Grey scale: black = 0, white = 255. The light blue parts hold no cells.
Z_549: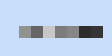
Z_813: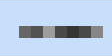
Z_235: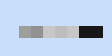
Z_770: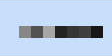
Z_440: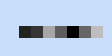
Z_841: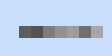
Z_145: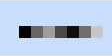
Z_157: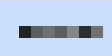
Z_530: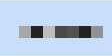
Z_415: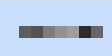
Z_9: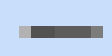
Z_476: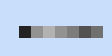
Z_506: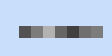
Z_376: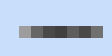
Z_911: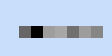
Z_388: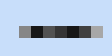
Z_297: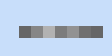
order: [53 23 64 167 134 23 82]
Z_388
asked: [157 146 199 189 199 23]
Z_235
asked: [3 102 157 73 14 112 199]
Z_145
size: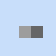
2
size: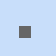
1

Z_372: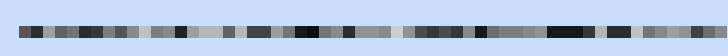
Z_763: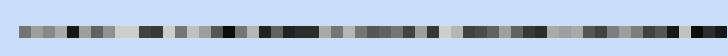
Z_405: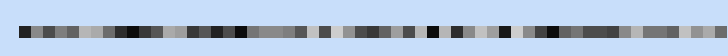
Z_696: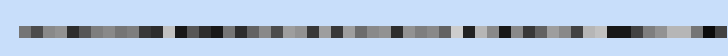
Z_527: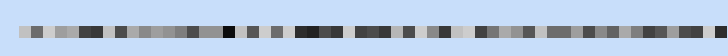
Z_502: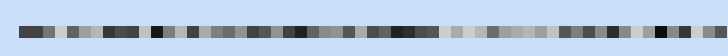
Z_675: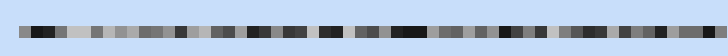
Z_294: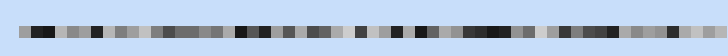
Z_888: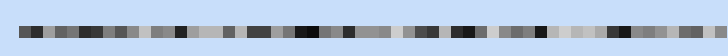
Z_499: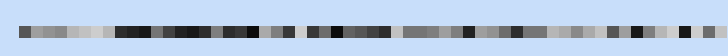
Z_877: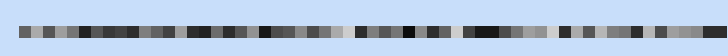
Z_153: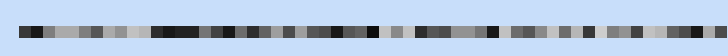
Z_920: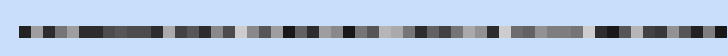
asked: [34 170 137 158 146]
Z_294
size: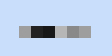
6
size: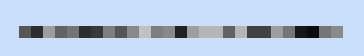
27
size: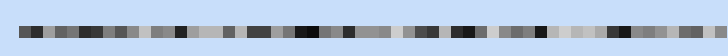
59
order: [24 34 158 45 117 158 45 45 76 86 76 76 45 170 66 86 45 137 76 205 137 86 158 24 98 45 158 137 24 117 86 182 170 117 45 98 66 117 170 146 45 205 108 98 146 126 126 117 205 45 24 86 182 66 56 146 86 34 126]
Z_920
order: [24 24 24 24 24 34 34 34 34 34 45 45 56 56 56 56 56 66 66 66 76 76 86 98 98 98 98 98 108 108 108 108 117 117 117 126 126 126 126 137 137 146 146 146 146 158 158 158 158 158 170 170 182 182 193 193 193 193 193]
Z_675
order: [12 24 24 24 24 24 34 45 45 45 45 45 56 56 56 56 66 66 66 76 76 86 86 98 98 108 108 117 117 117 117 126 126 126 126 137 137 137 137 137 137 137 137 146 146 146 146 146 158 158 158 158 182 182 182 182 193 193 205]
Z_372

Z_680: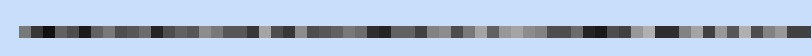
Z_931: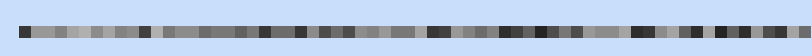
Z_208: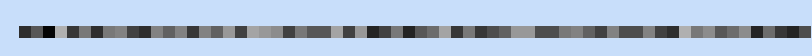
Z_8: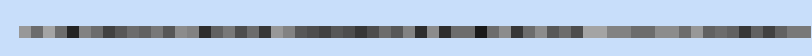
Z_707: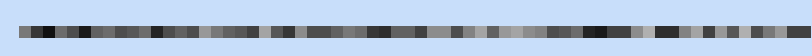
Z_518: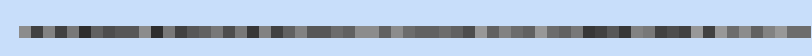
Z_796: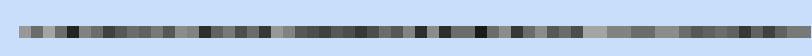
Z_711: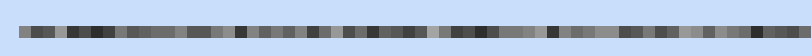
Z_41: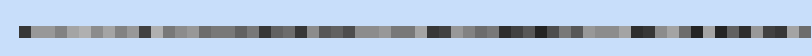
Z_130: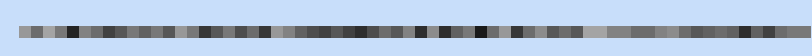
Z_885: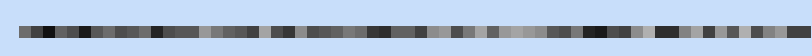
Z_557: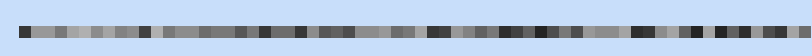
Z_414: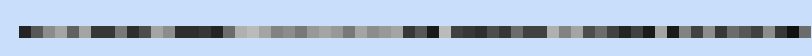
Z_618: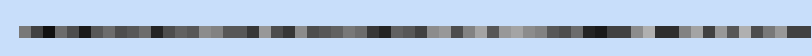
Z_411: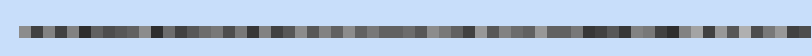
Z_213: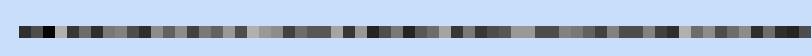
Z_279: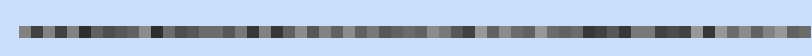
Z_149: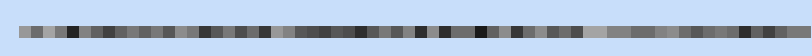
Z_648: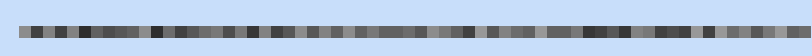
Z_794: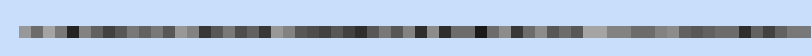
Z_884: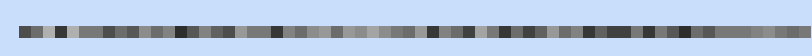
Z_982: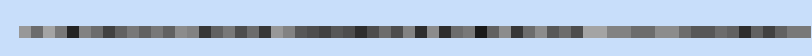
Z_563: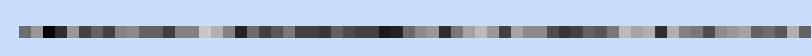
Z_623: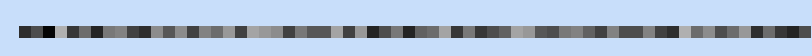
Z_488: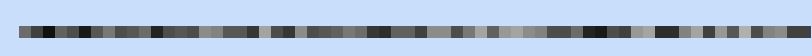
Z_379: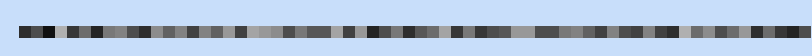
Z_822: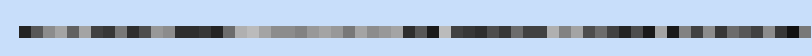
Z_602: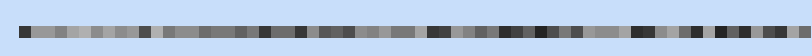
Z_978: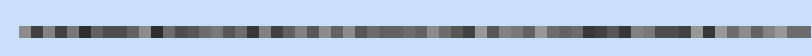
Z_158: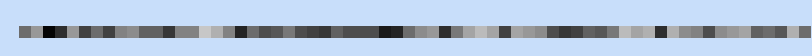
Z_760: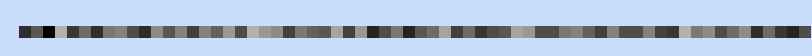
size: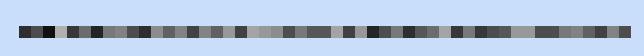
51
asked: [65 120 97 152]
Z_213
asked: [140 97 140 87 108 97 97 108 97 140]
Z_978

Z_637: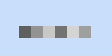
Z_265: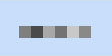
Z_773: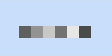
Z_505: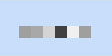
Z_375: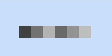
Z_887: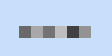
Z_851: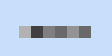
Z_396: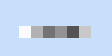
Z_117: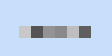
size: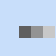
3
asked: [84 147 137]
Z_117
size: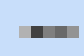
5
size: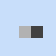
2
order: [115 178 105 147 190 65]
Z_375
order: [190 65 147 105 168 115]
Z_887

